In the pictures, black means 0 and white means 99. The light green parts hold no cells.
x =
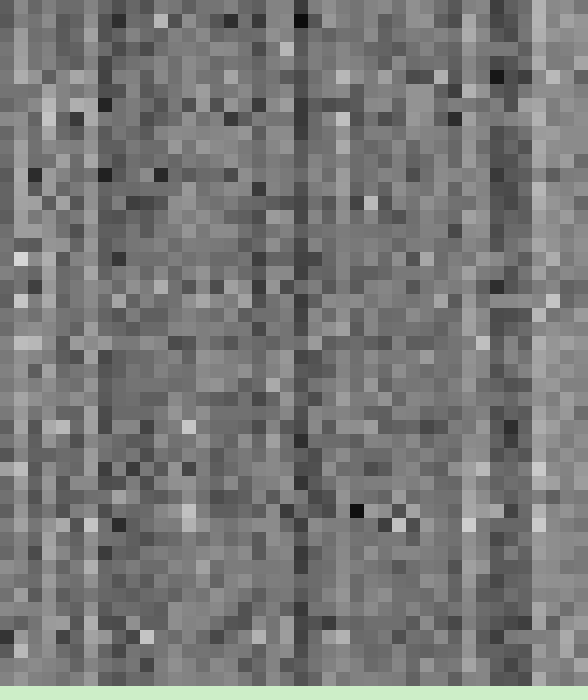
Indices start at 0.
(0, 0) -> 36
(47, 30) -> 58
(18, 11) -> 43
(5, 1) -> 67
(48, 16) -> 53
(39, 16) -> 49
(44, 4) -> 61
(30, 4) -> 72
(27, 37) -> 34
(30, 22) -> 53
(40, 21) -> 24
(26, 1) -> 58
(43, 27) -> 47
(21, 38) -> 52
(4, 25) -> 50
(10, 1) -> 62
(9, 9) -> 41
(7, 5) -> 68
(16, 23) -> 45
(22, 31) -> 42
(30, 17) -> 40
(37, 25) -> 41
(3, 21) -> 34
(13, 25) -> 38
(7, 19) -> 53
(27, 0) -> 47
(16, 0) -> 43
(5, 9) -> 50
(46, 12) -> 53
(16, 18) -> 37
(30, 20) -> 34
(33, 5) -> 40
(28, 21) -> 38
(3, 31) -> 42
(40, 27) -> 43
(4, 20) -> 52
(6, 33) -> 69
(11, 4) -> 62
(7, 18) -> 23

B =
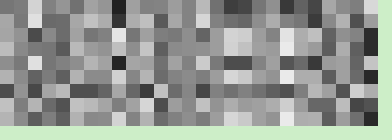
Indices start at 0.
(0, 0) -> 46
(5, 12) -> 51
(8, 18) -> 62
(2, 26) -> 17
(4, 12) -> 63
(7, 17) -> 60
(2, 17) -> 80
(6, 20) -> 31
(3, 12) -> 54
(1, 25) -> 31
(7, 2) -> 70
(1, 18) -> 55
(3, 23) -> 36
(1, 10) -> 74
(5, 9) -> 52
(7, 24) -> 73
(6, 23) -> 62
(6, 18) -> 44
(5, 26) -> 16
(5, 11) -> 42
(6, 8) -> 65
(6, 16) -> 44
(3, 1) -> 53
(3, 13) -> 55
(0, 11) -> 51
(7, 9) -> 63
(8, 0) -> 70
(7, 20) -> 80
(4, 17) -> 30
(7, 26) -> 32
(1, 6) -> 75
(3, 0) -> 73
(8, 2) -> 36
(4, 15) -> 47
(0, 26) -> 84
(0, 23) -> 65
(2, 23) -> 38
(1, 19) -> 67
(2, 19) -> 51

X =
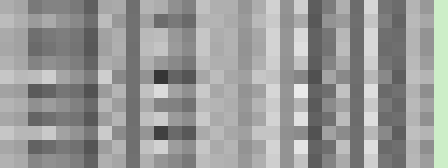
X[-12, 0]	67
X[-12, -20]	67
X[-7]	[77, 72, 73, 80, 64, 57, 48, 80, 53, 44, 57, 21, 39, 33, 65, 73, 65, 62, 77, 75, 56, 52, 31, 64, 53, 43, 71, 53, 37, 74, 70]
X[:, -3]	[42, 39, 42, 43, 41, 37, 44, 40, 43, 37, 43, 41]
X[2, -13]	65
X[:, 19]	[81, 78, 82, 82, 80, 75, 83, 79, 82, 76, 82, 80]
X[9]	[77, 71, 71, 78, 63, 57, 47, 79, 54, 44, 58, 25, 41, 34, 66, 72, 65, 62, 76, 76, 56, 54, 32, 63, 54, 43, 71, 53, 37, 74, 70]
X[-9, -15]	69
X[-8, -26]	49
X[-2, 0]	65
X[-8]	[69, 65, 51, 56, 53, 49, 39, 67, 64, 44, 68, 59, 53, 47, 73, 68, 68, 58, 68, 80, 57, 75, 36, 51, 66, 43, 80, 45, 41, 72, 61]
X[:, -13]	[67, 72, 65, 64, 68, 77, 62, 70, 64, 76, 63, 68]
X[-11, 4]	58
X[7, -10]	70
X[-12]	[67, 64, 47, 51, 51, 47, 37, 65, 66, 43, 70, 67, 56, 50, 75, 68, 68, 58, 67, 81, 57, 80, 36, 48, 68, 42, 83, 45, 42, 70, 59]
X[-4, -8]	44
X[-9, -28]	45
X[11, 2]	52
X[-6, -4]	41
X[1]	[73, 68, 60, 66, 58, 53, 43, 73, 59, 44, 63, 42, 47, 41, 70, 70, 66, 60, 72, 78, 56, 66, 34, 57, 60, 43, 76, 49, 39, 72, 65]
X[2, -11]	58
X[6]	[63, 61, 35, 39, 46, 43, 32, 60, 70, 44, 75, 85, 63, 56, 78, 65, 69, 57, 62, 83, 58, 91, 39, 43, 75, 42, 86, 41, 44, 69, 55]
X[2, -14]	58
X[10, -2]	70
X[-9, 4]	48
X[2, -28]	47
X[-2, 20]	57
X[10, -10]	88

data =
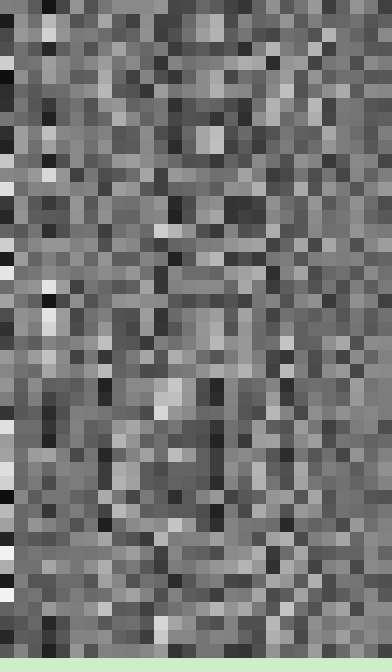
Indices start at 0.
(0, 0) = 49
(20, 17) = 65
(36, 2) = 43
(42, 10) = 51
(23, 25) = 45
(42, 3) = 32
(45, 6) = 51
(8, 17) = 18
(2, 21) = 41
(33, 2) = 50
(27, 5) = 35
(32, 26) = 41
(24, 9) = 33
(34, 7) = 23
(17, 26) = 52
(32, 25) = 57
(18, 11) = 46
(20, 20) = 36
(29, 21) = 28
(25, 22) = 30
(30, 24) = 35
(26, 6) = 57
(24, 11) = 49
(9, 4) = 52
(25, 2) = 60
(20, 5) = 25
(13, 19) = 30
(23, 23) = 42
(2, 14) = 61
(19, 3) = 53
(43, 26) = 54
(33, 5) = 48
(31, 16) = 43
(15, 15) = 64
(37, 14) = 32
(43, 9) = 36
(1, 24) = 40
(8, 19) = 67
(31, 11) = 43
